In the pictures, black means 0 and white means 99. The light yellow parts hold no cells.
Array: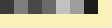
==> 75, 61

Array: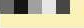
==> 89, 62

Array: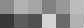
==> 82, 73

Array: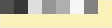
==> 95, 86

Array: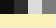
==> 85, 48

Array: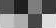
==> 86, 76

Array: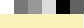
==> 99, 85
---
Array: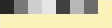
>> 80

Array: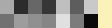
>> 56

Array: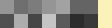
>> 27

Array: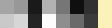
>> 14

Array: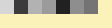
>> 69

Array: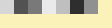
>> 47

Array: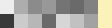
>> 71

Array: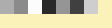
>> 98

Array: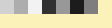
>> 94

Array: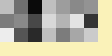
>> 16
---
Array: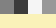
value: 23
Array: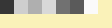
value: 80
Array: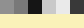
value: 47
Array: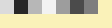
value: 15
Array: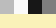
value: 97
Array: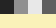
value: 56
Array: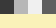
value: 71
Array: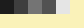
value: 24
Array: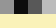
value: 5
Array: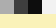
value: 24
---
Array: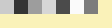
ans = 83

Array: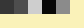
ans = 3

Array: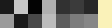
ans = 68

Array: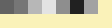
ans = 88

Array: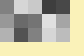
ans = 24

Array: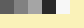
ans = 16
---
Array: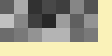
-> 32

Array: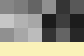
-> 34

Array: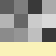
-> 66

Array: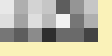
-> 77

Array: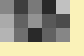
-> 75

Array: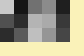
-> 12

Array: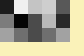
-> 34

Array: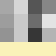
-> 52
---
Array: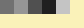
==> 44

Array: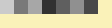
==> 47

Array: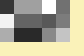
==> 48

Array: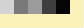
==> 47

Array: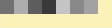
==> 53

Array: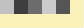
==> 42
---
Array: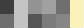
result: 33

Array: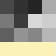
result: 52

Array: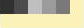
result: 74

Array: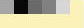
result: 41

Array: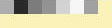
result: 48

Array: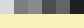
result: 54

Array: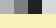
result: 13
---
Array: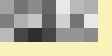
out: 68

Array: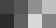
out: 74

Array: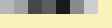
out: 80

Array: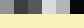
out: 3

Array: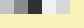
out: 84

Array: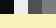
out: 48

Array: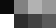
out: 59

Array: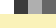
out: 40
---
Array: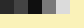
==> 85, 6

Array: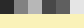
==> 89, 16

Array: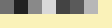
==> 84, 13

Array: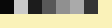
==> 78, 3

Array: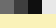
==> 90, 6

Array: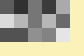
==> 89, 19

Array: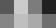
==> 79, 13

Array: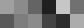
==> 77, 12

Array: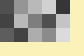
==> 85, 21
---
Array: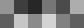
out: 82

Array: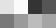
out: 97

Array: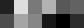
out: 86

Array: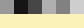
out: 80

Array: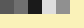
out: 86

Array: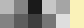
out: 86

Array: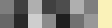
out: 80

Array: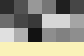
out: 87

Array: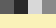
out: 84
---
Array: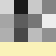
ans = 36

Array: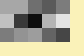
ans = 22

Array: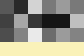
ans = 65

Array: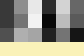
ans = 45

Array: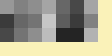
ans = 40

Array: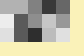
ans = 35

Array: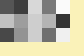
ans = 61
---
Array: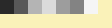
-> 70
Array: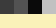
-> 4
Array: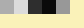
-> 18
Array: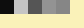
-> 33
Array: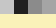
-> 54
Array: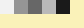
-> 40
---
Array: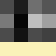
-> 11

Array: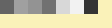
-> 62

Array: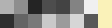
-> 55

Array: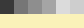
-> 46

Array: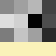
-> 62

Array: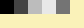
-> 26

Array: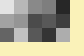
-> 71

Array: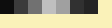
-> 23

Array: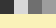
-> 84
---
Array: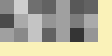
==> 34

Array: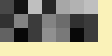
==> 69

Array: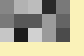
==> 16

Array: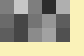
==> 17

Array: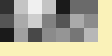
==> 41

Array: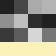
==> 66

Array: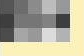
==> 73

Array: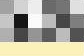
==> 45
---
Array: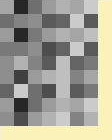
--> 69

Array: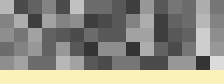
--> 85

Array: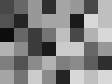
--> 84

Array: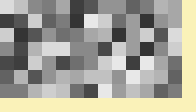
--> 48

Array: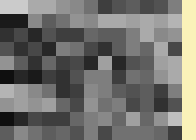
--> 24

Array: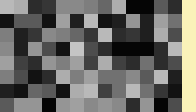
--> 30

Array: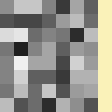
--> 32

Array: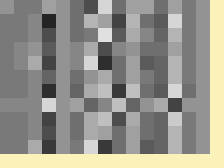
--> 57
